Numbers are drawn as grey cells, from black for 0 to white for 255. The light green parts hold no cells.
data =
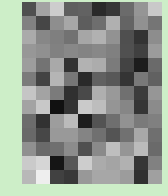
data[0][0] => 79
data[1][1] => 70
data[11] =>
[202, 214, 21, 87, 205, 171, 164, 177, 54, 129]
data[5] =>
[123, 67, 181, 119, 42, 97, 88, 52, 121, 97]
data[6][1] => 163
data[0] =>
[79, 163, 205, 95, 98, 42, 55, 107, 149, 201]
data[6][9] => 150
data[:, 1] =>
[163, 70, 135, 144, 115, 67, 163, 200, 50, 71, 106, 214, 238]
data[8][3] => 187
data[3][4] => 131
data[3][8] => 64
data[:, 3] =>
[95, 167, 114, 136, 50, 119, 48, 52, 187, 153, 140, 87, 56]
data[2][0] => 170
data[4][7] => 67
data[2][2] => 127
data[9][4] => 132
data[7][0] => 163
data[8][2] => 157
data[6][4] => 73
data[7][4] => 202
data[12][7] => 156
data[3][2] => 129
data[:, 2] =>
[205, 142, 127, 129, 169, 181, 123, 17, 157, 153, 111, 21, 65]
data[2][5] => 177
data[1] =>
[129, 70, 142, 167, 93, 110, 176, 100, 145, 117]
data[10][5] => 138
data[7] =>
[163, 200, 17, 52, 202, 189, 149, 134, 53, 139]
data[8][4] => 29
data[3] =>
[151, 144, 129, 136, 131, 136, 128, 80, 64, 155]
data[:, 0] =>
[79, 129, 170, 151, 157, 123, 197, 163, 108, 105, 144, 202, 184]

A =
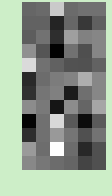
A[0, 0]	102
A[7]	[140, 121, 21, 140, 101, 166]
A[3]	[144, 85, 2, 113, 79, 134]
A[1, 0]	98
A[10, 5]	80
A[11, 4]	68
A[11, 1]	119
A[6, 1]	117
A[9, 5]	115
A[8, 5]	90
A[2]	[93, 114, 46, 159, 129, 134]
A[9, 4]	80
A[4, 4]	81
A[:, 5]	[113, 96, 134, 134, 98, 135, 135, 166, 90, 115, 80, 80]
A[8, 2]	216

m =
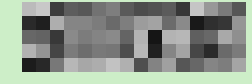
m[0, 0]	187
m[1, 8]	156
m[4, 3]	183
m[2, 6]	138
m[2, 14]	169
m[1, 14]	54
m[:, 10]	[91, 107, 179, 133, 160]
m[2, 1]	99
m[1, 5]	124
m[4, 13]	133
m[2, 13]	104
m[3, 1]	148
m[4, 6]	194
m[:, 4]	[87, 133, 124, 109, 167]
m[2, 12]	95
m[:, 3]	[93, 133, 138, 123, 183]
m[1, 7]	126
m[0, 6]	126
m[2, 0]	103
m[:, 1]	[200, 31, 99, 148, 40]
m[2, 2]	56
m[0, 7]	90

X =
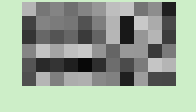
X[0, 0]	181
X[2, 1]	103
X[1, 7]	24
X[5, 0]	79
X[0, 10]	31
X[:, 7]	[196, 24, 24, 152, 75, 31]
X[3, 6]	101
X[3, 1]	195
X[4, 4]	8
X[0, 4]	132
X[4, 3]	31
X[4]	[85, 41, 52, 31, 8, 46, 109, 75, 123, 197, 181]
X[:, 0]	[181, 66, 52, 133, 85, 79]
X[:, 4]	[132, 82, 58, 200, 8, 175]
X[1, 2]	123
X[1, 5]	126
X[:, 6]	[190, 180, 182, 101, 109, 129]

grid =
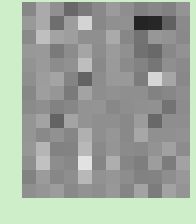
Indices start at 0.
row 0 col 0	135
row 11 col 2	141
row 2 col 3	158
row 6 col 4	163
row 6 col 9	130
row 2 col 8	114
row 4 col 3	145
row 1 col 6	144
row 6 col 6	145
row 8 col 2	99
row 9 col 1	137
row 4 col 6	154
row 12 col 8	130
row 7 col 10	115
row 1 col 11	138
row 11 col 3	136
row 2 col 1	191
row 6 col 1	158
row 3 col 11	146
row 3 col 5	141
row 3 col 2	122
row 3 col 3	140
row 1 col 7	145
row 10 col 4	184
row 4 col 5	137
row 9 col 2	145
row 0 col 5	137
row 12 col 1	155
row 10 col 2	130
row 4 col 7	139
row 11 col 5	133
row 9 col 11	146
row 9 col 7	137

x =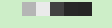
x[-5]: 181
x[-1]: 37
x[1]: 234
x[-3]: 66

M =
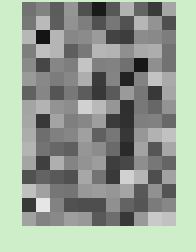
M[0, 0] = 114
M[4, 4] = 196
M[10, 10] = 167
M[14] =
[56, 230, 130, 81, 78, 78, 144, 99, 85, 123, 135]
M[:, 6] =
[87, 119, 67, 179, 130, 132, 90, 150, 59, 119, 106, 62, 57, 150, 144, 110]
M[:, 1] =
[130, 186, 20, 191, 70, 136, 134, 179, 56, 110, 115, 63, 99, 161, 230, 130]
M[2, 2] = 181
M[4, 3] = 126
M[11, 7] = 71
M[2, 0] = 183
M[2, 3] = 135
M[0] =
[114, 130, 92, 149, 80, 26, 87, 178, 100, 58, 165]
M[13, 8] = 88
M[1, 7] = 82
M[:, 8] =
[100, 182, 140, 169, 23, 131, 119, 120, 127, 151, 163, 142, 182, 88, 85, 153]
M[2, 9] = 137
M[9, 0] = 172
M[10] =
[180, 115, 103, 95, 150, 140, 106, 42, 163, 86, 167]
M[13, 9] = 145
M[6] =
[97, 134, 85, 120, 92, 56, 90, 154, 119, 56, 166]
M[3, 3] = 94
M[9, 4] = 160
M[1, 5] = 81
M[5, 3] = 135
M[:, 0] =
[114, 119, 183, 126, 138, 154, 97, 164, 166, 172, 180, 164, 81, 192, 56, 161]
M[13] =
[192, 161, 118, 116, 152, 156, 150, 165, 88, 145, 84]
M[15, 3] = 158
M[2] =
[183, 20, 181, 135, 139, 155, 67, 61, 140, 137, 125]
